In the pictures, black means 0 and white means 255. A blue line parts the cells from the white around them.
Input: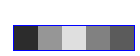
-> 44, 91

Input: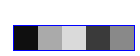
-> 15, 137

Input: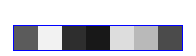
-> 91, 75

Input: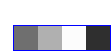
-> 111, 47

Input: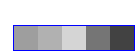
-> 158, 66

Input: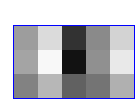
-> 157, 176

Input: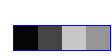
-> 5, 150
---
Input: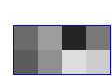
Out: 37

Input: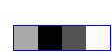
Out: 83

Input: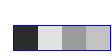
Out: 156

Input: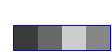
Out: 205

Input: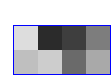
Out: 62

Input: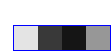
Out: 21

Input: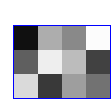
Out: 137

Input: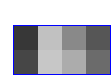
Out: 137

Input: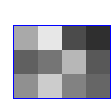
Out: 75

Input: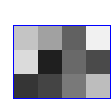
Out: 97
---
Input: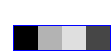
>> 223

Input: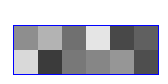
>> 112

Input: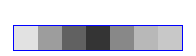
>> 97

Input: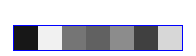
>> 117

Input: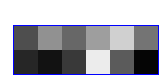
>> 103

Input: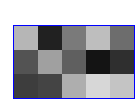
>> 122
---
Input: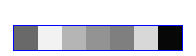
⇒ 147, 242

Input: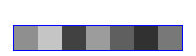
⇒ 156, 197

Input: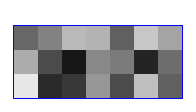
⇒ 136, 231

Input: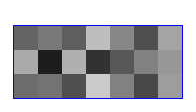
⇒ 50, 203

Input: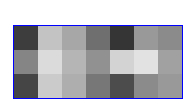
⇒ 145, 226

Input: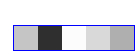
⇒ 252, 252
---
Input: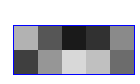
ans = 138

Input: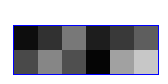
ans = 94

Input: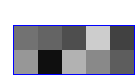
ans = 65

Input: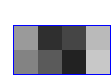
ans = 186

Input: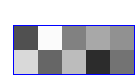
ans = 145

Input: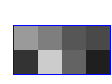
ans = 73

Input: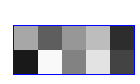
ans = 45

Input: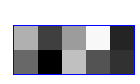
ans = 36

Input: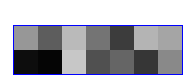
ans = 165
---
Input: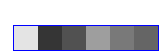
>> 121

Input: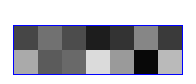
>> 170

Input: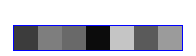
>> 126

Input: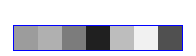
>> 176

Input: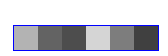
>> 125

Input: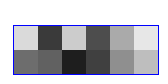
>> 204

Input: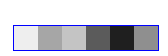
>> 166

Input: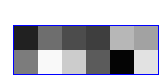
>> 204

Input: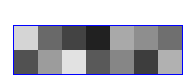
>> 177

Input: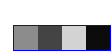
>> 68
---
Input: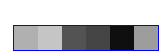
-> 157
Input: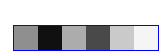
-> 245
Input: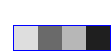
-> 31
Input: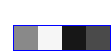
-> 74
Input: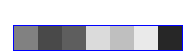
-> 39
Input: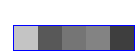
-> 62
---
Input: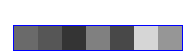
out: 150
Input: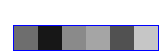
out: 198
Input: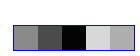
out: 174
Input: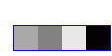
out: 3
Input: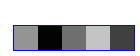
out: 64
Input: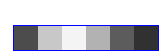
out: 49
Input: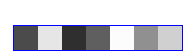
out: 208
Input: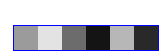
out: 41
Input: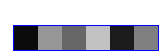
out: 128
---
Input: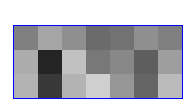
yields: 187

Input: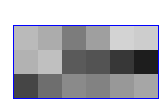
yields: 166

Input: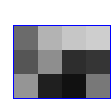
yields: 120

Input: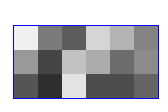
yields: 100

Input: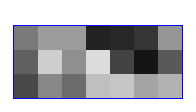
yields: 178

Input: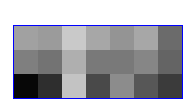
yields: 59

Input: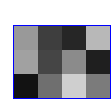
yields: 123

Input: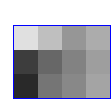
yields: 164

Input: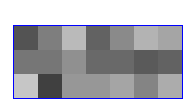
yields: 172
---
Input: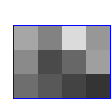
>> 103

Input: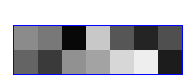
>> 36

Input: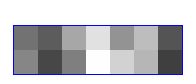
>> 189

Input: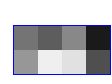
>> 136

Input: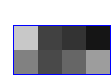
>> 51

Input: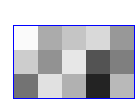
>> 83

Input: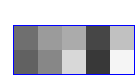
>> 70

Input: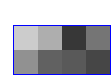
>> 55

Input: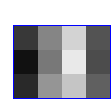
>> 233
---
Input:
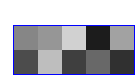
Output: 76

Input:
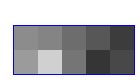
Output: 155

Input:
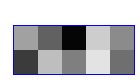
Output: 59

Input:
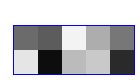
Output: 229

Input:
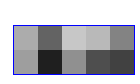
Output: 158

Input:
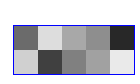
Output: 208

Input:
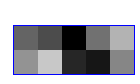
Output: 147

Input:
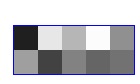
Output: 159
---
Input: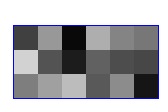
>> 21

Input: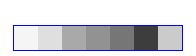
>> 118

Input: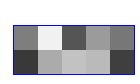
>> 63

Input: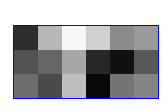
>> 17

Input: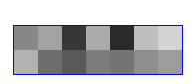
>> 55

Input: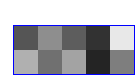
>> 50

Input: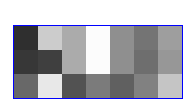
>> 55

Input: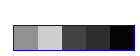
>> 45

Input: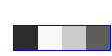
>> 93
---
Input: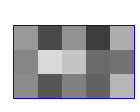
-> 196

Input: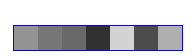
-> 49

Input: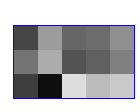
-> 83

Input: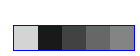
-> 66

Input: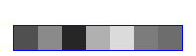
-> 176

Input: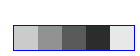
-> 90

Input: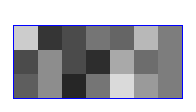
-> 45

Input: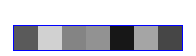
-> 146

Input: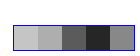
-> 91
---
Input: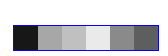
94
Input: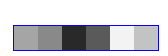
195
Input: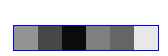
232
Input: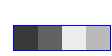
186
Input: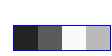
186
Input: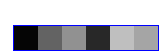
165
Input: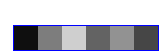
70
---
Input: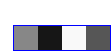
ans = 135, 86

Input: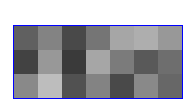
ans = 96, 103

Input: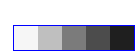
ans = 246, 31

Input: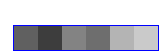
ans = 96, 202

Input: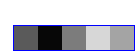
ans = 90, 164

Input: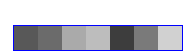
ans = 88, 209
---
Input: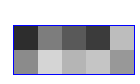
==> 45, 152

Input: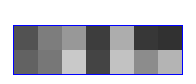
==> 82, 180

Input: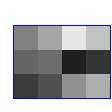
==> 129, 173

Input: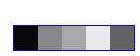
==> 8, 99

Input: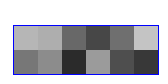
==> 182, 56

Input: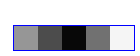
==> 150, 245

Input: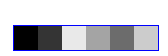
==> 1, 204

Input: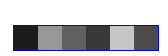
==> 28, 76

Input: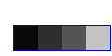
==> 9, 195
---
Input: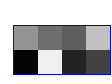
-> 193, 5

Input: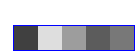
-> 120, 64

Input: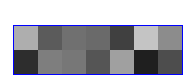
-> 140, 45

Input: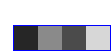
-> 215, 38

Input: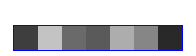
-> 41, 62

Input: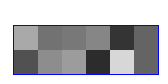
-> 100, 81

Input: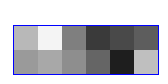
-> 93, 154

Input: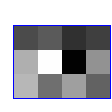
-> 63, 183

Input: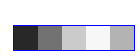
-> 179, 40

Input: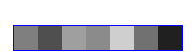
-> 32, 127
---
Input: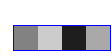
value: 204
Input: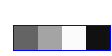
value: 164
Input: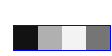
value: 176
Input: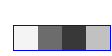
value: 108
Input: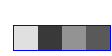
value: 57
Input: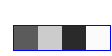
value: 204
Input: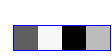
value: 247
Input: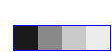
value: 137
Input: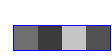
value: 59
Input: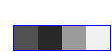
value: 40
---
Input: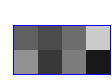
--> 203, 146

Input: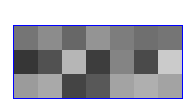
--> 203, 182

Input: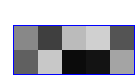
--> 208, 200

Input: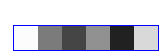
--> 252, 217

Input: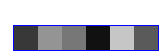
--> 198, 148

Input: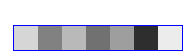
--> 236, 214

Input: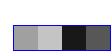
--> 196, 160

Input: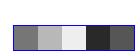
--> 238, 184
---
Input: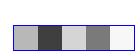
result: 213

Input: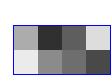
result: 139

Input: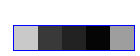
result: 34

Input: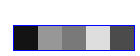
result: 121

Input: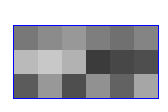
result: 145

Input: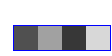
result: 161

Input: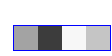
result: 60
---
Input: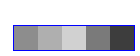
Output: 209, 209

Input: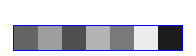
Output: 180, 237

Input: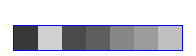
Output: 94, 208

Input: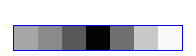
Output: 3, 250

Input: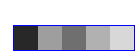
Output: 111, 216

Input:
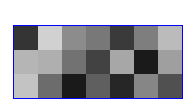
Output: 66, 209

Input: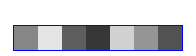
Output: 55, 228

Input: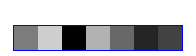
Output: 178, 206
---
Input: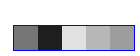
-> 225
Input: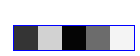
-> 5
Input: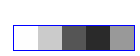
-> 85
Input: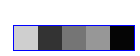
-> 117
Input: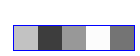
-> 152
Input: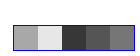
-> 55
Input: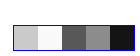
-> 88
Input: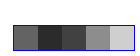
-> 65
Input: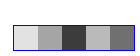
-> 60
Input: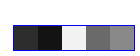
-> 242
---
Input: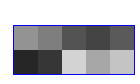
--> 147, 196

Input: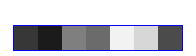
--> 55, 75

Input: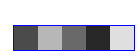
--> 75, 223

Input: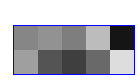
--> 134, 221

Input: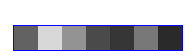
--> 98, 42

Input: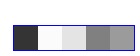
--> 52, 155

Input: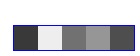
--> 57, 78

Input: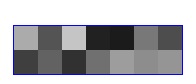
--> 171, 149

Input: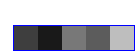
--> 62, 190

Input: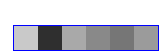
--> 201, 155
